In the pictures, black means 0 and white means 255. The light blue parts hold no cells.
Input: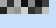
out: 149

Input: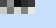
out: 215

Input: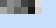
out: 96

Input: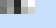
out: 51

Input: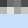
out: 166

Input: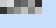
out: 149

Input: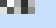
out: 196

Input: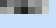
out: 74

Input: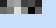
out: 222
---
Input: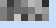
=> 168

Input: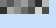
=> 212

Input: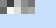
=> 155

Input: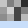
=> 69

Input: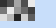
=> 107

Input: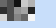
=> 164
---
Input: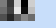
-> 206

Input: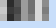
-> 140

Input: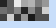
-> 151

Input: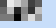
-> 94

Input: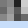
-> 206

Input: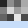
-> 169
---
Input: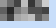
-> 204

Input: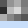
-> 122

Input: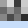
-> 204

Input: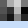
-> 120

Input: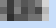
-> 212

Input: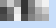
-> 241

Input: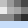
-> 70
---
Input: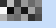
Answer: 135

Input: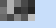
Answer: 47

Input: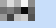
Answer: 140

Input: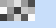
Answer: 77

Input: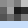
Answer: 193

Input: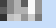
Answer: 150

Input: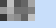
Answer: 164
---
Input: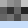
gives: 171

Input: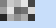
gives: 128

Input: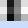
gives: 210

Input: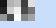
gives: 21

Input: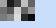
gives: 164

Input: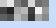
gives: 201
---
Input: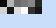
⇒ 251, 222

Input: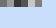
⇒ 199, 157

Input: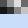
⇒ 222, 195

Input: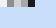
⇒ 242, 210

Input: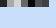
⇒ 212, 169

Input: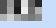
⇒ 237, 221

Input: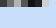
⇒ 207, 179
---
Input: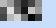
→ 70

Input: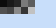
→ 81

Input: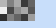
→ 47

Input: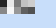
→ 135

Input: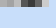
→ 176

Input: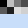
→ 90

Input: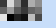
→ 229
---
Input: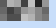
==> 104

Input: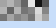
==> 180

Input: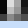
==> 8

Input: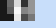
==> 25

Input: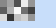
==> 95

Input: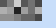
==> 175

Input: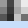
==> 125

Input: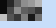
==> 10
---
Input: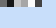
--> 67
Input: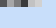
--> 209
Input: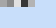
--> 179
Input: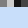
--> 68
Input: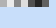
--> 96
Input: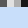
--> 22
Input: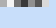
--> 217
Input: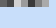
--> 170
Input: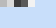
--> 242
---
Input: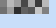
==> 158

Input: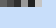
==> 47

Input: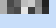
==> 101

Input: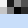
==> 142

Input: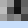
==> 27

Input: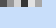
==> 211
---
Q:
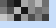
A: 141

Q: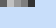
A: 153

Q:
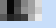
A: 131

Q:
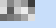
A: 179

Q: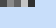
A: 98

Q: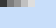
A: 151

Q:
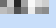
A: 249

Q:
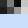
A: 124
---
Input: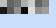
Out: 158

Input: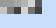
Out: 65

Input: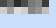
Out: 190

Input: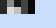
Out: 9

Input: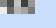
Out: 122

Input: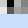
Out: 147

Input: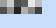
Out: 64

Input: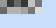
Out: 220

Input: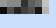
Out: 180
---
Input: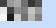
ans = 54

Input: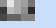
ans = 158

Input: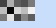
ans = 81

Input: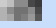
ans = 72

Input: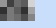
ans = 92

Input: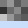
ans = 91

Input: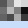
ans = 229
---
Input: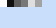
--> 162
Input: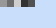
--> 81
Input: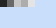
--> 228
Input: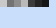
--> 21
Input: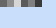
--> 58
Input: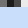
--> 235
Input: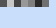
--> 111
